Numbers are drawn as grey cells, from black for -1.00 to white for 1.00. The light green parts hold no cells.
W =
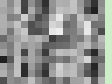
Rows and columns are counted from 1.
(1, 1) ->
0.38
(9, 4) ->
0.10
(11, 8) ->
0.27
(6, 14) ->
-0.10
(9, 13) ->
0.67
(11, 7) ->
-0.60
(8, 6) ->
-0.01
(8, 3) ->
0.38
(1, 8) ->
0.16
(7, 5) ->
0.29
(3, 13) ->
0.20
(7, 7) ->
-0.28
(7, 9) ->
-0.17
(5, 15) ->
-0.41
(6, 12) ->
-0.04
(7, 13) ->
0.46
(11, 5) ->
0.14
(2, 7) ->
-0.49
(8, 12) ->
0.30
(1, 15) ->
0.10
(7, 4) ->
0.17
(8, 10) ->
0.43
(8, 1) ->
0.27
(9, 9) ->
0.01
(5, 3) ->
0.40
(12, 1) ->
-0.37
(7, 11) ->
0.04
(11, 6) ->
-0.21
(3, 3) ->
0.07
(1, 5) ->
0.13
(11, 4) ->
-0.66
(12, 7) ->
-0.14
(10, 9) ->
0.64
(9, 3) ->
0.48
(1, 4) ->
-0.46
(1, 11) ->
0.53

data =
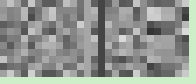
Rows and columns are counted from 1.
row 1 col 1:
0.27
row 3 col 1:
0.22
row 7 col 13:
0.30
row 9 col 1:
0.52
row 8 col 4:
0.37
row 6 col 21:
0.30
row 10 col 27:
0.35
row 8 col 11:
0.12
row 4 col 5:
0.23
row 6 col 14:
0.52
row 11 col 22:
-0.20
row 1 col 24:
-0.20
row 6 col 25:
0.29
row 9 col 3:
0.24
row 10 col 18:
0.10
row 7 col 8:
0.37
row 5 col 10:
0.30
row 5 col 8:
-0.34
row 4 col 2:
-0.16
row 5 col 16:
0.21
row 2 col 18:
0.35
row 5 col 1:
-0.03
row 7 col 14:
0.25
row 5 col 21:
0.04
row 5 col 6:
0.31
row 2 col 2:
0.03
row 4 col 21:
0.16
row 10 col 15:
-0.46
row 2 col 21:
0.09
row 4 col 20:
0.10
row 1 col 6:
0.02
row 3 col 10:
-0.07
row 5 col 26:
0.24
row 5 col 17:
0.13
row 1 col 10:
0.49
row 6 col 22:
0.45
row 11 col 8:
-0.32
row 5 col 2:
0.16
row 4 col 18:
0.18
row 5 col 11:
0.05

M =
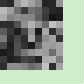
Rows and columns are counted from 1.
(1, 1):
-0.59
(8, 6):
0.27
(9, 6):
-0.71
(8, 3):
-0.34
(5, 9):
-0.05
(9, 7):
0.35
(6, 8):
0.28
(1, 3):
0.19
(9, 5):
-0.51
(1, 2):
-0.68
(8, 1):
-0.78
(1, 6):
0.06
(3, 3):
0.11
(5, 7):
0.30
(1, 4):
0.43
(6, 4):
-0.65
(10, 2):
0.10
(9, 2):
-0.76
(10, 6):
-0.06
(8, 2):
-0.71
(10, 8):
-0.63
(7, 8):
0.22
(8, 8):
-0.14
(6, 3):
-0.46
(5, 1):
-0.29
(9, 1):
-0.55

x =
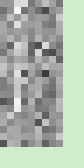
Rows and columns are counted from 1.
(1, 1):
0.18
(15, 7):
0.07
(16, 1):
0.18
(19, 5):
0.15
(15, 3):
0.90
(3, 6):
0.22
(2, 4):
-0.10
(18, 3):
0.24
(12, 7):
0.22
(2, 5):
0.11
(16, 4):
0.16
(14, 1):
0.09
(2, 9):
0.24
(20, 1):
0.41
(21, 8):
0.05
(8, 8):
-0.38
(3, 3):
0.22
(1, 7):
0.49
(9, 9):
-0.21
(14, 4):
0.10
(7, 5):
-0.19
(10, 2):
0.28
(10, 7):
0.49
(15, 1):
-0.32
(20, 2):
0.28
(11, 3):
0.76
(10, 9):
0.33
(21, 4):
-0.16
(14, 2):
0.07
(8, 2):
0.30
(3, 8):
-0.02
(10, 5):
0.33
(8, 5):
-0.20
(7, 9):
-0.08
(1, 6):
0.19
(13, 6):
0.34
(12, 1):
-0.01
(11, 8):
0.15

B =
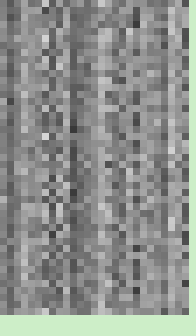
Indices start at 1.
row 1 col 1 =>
-0.03
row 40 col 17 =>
-0.32
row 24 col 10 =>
0.38
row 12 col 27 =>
-0.02
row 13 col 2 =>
-0.09
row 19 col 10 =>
0.23
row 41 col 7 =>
0.33
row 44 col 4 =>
0.29
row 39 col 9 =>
-0.06
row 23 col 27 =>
-0.25
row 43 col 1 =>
-0.05
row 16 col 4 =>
0.27
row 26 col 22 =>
-0.11
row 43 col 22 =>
0.23
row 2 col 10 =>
0.20
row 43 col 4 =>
0.27
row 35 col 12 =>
-0.06
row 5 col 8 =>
-0.20
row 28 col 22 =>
-0.01
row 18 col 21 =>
0.27
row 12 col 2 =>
-0.14
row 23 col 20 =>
0.22
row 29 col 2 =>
-0.09
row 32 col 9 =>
0.27
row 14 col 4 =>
0.49
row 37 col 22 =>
-0.03
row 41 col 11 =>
-0.10
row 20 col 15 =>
0.36
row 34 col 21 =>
0.35
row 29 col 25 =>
0.25
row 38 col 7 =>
-0.23
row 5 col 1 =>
0.09
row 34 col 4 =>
0.28
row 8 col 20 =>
-0.29
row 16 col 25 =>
0.26
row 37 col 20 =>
0.22
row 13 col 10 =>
-0.01
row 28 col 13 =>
-0.06
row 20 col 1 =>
0.00
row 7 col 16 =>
0.21

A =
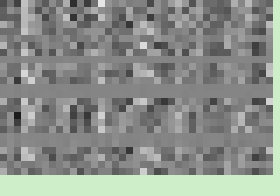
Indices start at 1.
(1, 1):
-0.39
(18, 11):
-0.26
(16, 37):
0.15
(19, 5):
0.00
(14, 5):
0.03
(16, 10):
0.42
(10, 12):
-0.06
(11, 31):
-0.26
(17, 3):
-0.78
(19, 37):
0.03
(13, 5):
0.04
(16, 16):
0.10
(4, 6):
0.15
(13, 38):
0.03
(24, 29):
0.13
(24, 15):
-0.07
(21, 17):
0.12
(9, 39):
0.04
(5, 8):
-0.27
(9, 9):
0.03
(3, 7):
-0.43
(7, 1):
0.42
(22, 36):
0.21
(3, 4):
0.45
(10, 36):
0.02
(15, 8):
-0.06
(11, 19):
-0.43
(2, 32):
-0.26
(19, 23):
0.22
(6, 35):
0.24
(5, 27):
0.06
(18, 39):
0.09
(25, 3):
-0.16
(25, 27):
0.00
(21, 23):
-0.01
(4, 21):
0.47
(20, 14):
0.02
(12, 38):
-0.03
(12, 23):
0.31
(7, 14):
-0.16
